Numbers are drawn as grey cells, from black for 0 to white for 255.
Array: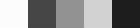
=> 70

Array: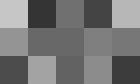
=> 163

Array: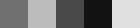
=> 188

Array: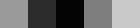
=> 44

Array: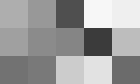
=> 121

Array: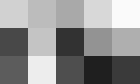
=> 237
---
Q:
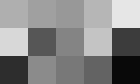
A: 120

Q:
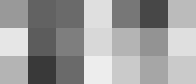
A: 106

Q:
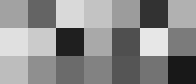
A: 107

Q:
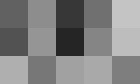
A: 161

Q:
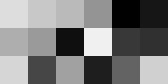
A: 161

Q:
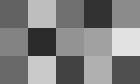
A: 66

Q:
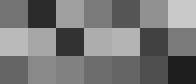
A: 130
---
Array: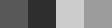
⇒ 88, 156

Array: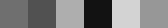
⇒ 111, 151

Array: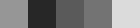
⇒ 150, 219

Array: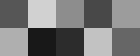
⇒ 86, 102

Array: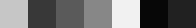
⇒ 198, 33

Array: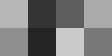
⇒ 183, 120

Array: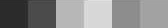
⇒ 44, 162

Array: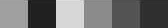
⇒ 159, 48
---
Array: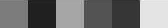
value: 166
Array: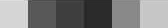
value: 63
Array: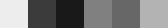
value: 25
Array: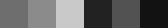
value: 201
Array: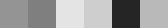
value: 228
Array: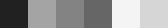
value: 131
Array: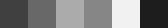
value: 171
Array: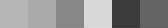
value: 134
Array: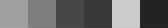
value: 71
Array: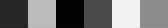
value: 3
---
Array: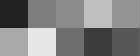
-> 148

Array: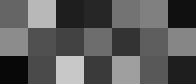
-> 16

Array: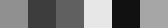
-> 166

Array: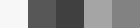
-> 130

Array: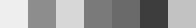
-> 194

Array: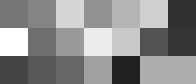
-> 48

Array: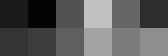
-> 45

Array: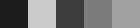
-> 161

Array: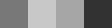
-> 50
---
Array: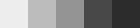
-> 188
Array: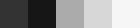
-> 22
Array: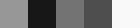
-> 23
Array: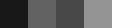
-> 98
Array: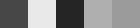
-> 233
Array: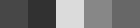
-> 49
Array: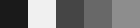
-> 240
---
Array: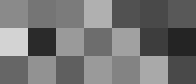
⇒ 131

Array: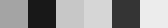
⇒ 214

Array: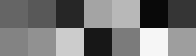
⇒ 123

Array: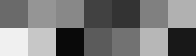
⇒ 114

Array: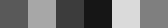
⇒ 22

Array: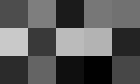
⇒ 15

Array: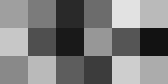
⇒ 60

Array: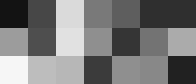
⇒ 143

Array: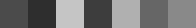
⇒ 176

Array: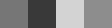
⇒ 57
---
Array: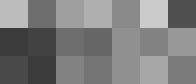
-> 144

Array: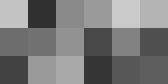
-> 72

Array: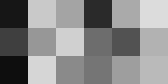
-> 109

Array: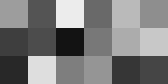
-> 120

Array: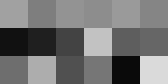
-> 194

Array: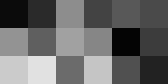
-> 134

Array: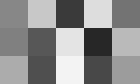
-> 228

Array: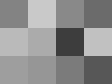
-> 171

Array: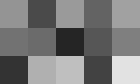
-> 37
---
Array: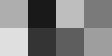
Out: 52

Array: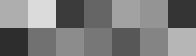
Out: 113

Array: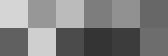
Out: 207

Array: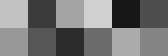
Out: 86

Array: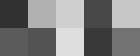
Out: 83

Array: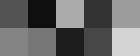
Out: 118

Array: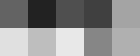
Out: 190

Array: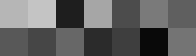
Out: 70
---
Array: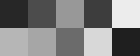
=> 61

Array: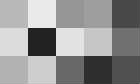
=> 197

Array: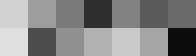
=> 91

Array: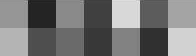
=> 92

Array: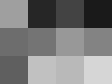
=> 152

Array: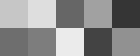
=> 161

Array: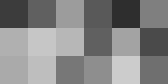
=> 163

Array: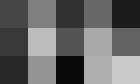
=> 169
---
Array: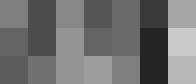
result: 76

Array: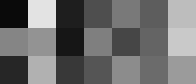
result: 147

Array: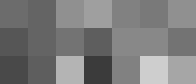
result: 100

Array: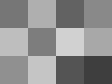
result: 125

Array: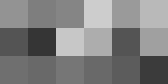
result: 53

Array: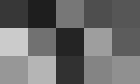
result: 113

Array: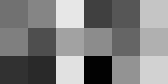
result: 78

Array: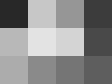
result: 227

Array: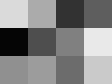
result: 78
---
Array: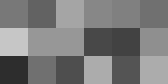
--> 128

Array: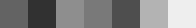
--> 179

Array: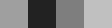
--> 126

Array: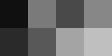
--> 73

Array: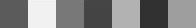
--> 49

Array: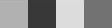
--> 220

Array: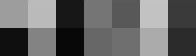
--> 194
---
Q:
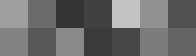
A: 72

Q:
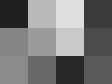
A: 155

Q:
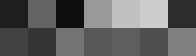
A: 94

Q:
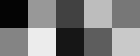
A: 22

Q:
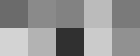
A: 48

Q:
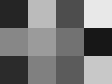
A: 155

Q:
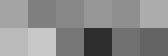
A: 46
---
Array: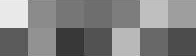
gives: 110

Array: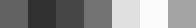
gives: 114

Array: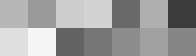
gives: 211

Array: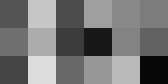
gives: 159

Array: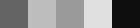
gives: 224

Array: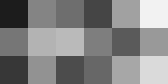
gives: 69

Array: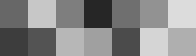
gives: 38
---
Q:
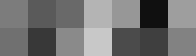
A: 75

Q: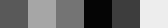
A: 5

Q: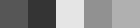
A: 229

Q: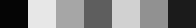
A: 209

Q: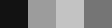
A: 156

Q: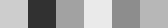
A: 234
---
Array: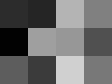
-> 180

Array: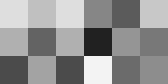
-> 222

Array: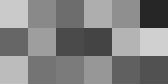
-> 109

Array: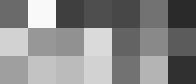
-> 63

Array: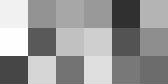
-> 167

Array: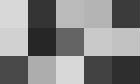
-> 186

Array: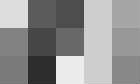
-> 77
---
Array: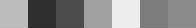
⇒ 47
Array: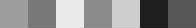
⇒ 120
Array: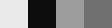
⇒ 13
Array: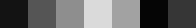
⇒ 85
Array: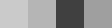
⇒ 181
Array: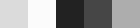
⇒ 251
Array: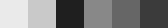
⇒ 201
